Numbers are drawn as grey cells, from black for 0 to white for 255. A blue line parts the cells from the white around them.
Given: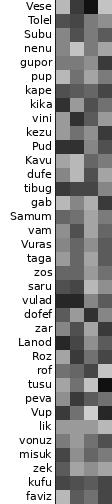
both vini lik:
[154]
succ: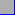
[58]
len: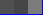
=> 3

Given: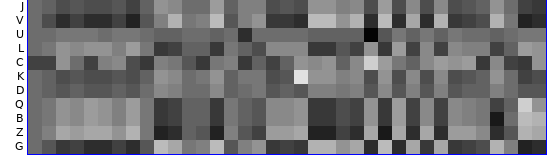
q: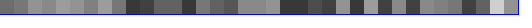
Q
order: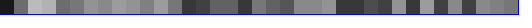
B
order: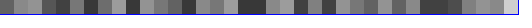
Q

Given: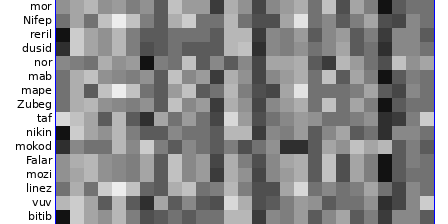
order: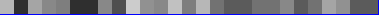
dusid
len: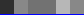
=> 6
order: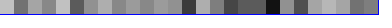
mozi
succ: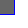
[91]
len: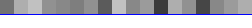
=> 18

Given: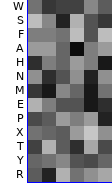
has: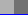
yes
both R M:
[114]

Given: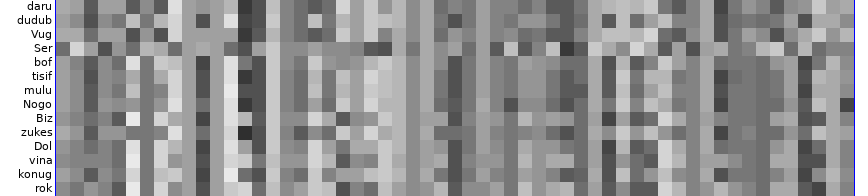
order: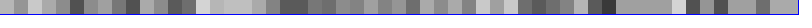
Vug
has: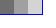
yes
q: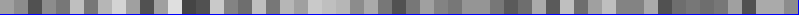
dudub
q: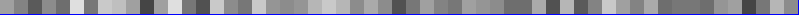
bof
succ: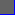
[170]
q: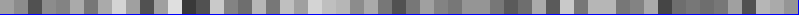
tisif

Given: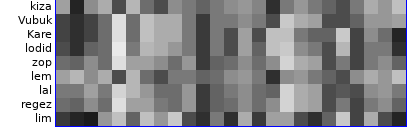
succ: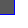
[76]
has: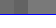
no
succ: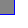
[47]

